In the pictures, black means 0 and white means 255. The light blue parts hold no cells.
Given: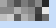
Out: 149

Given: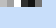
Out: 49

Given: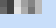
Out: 172

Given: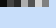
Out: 83

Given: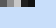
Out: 199

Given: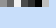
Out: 45

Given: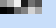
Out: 129

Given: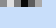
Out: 8

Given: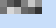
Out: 103

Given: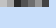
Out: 110
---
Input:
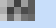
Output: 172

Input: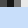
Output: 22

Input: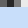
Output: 39

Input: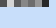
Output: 109

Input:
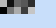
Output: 171

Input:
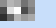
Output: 181

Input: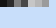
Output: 198

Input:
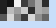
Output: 215
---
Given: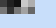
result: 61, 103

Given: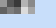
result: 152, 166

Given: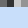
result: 107, 148

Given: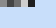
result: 139, 30

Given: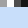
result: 161, 21

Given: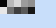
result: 6, 22

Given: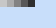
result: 199, 46
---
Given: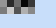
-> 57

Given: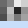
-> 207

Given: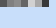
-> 56

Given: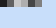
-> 128

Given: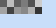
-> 204

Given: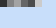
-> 203
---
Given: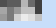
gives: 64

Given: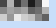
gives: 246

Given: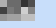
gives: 79

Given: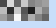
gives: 159

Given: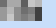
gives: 183

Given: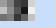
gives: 210

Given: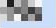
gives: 245

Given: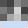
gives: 112
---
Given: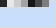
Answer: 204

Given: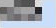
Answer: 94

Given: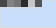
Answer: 115

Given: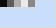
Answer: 176

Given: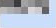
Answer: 59

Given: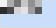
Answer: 117

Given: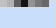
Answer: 93

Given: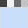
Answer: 108

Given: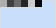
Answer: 106
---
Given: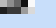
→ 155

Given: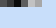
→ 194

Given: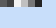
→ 119

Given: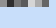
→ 171

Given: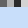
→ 43

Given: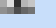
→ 102

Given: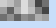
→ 175

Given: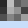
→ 104
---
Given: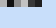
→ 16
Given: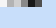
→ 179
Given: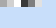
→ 209
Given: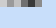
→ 154
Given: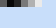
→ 8
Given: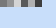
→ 149
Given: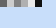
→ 205
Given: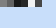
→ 98
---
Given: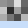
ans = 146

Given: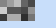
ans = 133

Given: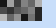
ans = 23

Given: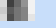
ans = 215

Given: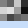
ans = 129

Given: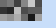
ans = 108

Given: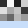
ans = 45

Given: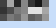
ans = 65

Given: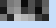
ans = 53
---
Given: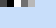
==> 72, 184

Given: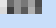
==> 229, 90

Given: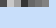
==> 77, 130

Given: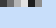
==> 58, 142

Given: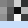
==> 130, 60

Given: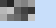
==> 65, 196

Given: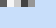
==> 94, 150
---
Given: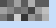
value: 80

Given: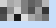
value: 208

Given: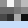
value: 145

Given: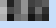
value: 161

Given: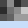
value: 69

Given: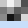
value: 199

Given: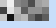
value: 199
